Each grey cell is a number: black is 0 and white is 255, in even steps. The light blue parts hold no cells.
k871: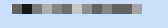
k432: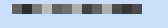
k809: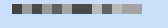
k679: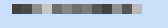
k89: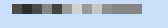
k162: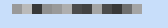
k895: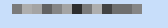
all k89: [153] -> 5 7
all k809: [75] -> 2 6 7
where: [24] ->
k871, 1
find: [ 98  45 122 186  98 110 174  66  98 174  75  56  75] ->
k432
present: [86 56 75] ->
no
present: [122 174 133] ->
yes
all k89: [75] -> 0 2

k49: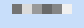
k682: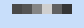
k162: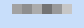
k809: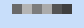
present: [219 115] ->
no
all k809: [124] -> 2

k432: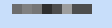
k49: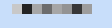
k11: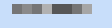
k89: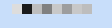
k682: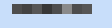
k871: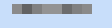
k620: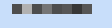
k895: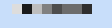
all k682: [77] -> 0 4 6
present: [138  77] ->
yes
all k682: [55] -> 3
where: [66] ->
k682, 1
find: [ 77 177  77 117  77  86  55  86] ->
k620
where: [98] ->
k871, 1

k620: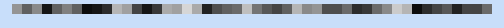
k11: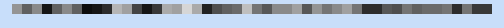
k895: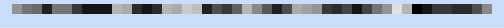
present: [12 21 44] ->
yes
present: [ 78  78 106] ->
yes
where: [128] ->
k620, 5
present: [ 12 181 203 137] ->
no
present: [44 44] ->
yes

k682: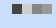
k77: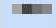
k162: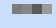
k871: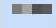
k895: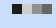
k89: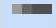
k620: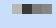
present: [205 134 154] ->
yes
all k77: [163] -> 0
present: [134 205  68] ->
no
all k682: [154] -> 3
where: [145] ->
k895, 2
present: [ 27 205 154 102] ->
no

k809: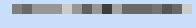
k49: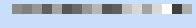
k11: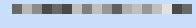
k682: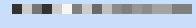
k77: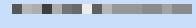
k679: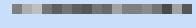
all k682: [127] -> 6 11 16 17
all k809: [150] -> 2 3 4 6 8

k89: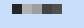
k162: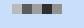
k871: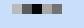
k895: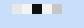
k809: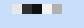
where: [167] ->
k871, 3
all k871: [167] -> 3
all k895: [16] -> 2

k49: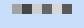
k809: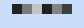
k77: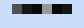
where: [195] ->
k809, 2
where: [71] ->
k49, 1
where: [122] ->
k809, 1
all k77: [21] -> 1 5
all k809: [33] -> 0 3
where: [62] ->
k809, 5
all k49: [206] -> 2

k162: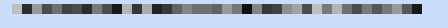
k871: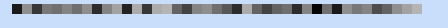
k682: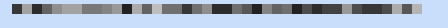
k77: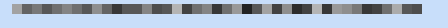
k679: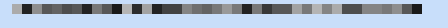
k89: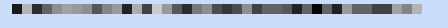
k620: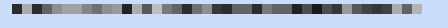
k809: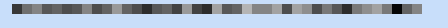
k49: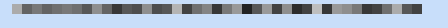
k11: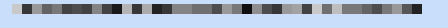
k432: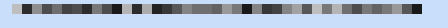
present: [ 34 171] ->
yes
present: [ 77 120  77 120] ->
no
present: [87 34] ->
yes

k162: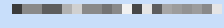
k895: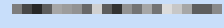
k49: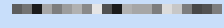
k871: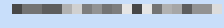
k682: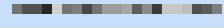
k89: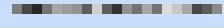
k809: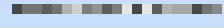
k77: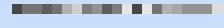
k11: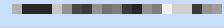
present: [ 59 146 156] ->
yes
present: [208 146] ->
no
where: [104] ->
k895, 7

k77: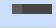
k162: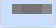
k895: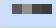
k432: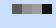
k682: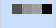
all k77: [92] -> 0
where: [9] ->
k682, 3
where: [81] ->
k682, 0
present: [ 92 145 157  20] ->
yes

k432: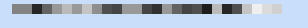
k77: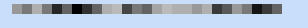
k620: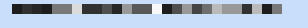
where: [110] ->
k620, 19
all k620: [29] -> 0 3 15 25
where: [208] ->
k432, 26
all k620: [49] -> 1 7 8 23
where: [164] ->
k77, 14
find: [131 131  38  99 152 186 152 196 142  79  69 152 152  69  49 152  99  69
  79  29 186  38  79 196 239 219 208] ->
k432
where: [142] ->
k432, 8

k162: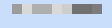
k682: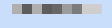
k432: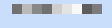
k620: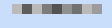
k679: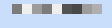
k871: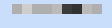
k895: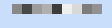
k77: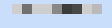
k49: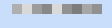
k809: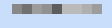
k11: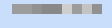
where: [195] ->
k11, 7
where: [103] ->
k682, 4
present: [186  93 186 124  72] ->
no
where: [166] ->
k49, 7

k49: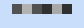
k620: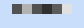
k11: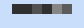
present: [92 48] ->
no
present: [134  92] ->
yes
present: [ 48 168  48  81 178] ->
no
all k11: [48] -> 0 1 3

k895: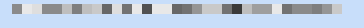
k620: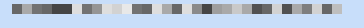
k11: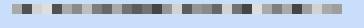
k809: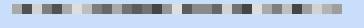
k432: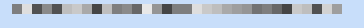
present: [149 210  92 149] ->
yes
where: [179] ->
k809, 31
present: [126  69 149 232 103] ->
no
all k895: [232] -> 1 12 14 15 26
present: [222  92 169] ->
no
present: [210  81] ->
yes

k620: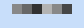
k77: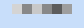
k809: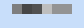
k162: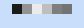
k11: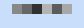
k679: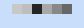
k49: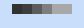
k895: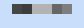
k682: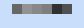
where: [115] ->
k162, 5
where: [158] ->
k77, 5
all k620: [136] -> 0 4
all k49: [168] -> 4 5
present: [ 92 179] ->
no

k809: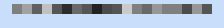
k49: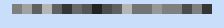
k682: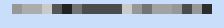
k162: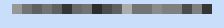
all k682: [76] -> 7 8 9 10 17
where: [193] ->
k809, 3
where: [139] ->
k162, 14
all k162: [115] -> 1 3 7 12 13

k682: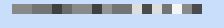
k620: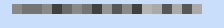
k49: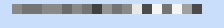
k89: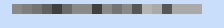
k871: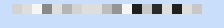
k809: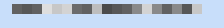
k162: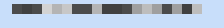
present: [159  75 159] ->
yes
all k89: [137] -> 0 6 7 9 11
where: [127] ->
k89, 1
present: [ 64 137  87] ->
no
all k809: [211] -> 5 13
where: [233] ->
k49, 12
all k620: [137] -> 0 3 6 11

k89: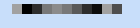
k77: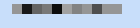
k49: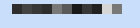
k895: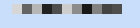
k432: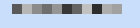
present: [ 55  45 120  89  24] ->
yes
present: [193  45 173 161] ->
yes
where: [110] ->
k432, 3
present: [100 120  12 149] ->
no
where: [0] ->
k89, 1
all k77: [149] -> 0 7 9 10
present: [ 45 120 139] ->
yes

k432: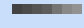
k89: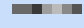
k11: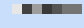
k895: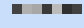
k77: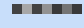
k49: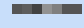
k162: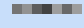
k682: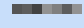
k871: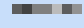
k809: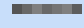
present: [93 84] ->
no
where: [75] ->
k432, 1

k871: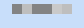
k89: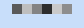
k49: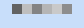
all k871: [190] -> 1 5
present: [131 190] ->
yes
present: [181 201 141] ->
yes

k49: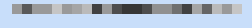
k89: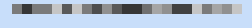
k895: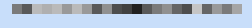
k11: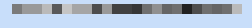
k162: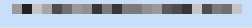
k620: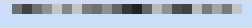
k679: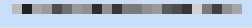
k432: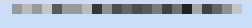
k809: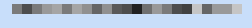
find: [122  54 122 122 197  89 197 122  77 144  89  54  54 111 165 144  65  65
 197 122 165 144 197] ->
k89
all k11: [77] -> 8 18
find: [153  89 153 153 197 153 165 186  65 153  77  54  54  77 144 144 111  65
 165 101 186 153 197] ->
k49
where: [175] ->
k895, 3
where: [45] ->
k679, 8
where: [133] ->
k620, 5
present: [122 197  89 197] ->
yes

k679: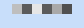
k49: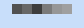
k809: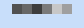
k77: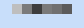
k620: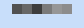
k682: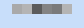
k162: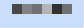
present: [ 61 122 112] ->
yes
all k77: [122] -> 1 3

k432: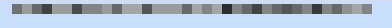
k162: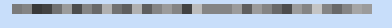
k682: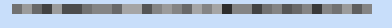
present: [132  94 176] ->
no
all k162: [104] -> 8 26 32
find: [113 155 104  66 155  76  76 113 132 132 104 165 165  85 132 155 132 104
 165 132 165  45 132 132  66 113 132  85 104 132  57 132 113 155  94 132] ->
k682
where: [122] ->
k162, 0
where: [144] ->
k432, 33

